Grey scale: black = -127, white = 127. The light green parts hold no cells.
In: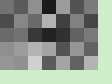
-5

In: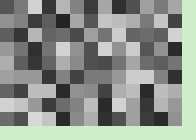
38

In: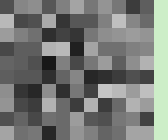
-33

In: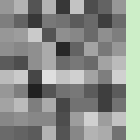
23

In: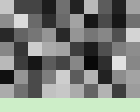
35

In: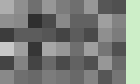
-47

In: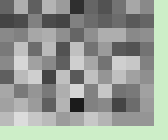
9

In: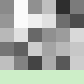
-4
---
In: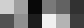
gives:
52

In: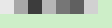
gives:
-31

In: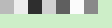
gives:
123

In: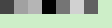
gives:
81

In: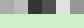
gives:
96

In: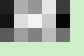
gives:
59

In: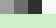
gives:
-80
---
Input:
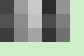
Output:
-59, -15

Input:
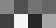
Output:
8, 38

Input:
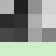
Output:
53, 2

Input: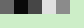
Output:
-24, 11

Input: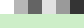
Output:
127, -75

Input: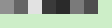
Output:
16, -49

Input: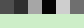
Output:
-49, -16

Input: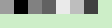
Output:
28, -63

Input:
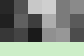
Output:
-87, -51

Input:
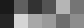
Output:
-101, 13
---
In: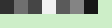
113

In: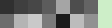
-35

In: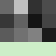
-51

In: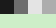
45

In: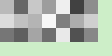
29

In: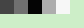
45

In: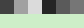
-90

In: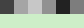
17
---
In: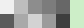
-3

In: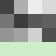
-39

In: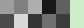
-103

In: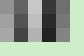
-85

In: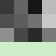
-14

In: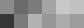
72

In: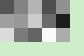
-20

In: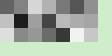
44

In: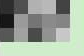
10

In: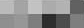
50
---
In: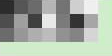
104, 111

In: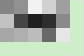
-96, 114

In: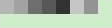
-39, 70

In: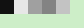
32, 103

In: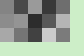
-83, 75

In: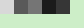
-10, 88

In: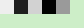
82, 110

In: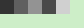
19, 80
